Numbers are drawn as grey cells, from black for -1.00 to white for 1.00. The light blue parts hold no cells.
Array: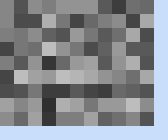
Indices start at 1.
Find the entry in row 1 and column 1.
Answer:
0.05
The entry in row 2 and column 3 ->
-0.40
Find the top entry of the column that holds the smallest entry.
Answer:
-0.01
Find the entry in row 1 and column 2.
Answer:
-0.35
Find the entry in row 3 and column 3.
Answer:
0.10
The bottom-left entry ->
0.10
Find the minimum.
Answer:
-0.63
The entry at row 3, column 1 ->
-0.01
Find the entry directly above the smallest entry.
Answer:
-0.52
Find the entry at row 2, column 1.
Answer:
0.05
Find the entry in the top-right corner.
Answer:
-0.18
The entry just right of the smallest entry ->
0.37
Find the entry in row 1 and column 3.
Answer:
0.10
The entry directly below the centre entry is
0.42
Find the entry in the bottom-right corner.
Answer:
-0.35
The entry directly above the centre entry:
-0.07
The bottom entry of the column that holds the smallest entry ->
-0.58
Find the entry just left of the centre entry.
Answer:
-0.18
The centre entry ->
0.20

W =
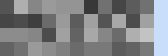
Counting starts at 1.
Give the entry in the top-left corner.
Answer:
-0.34
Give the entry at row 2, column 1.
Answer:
-0.45
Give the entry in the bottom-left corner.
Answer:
-0.22
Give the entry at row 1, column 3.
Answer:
0.05
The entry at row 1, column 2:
0.37
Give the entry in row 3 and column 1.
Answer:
0.10
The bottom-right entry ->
-0.05
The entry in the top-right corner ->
-0.11
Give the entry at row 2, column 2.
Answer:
-0.40
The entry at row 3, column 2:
0.10

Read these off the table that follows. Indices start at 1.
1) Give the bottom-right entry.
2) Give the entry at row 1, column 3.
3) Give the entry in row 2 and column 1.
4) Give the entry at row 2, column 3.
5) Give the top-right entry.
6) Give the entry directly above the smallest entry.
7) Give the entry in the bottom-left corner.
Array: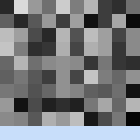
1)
-0.97
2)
0.20
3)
-0.25
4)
-0.31
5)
-0.13
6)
0.42
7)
0.08

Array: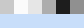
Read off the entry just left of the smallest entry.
0.36
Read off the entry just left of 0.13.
-0.77

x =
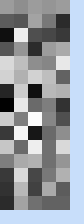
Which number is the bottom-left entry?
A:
-0.66
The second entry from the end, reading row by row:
-0.23
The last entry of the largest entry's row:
-0.38
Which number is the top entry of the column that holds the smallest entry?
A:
0.22
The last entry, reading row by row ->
-0.23
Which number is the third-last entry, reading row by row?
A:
-0.12
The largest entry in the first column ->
0.70
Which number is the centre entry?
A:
-0.17
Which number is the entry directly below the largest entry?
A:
-0.82
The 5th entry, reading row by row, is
0.22
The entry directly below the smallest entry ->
0.60
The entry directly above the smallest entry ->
-0.71
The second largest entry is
0.92
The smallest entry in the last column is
-0.66
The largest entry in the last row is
0.28
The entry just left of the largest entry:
-0.01
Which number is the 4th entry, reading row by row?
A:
0.17
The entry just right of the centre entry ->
-0.01
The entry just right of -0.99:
0.82
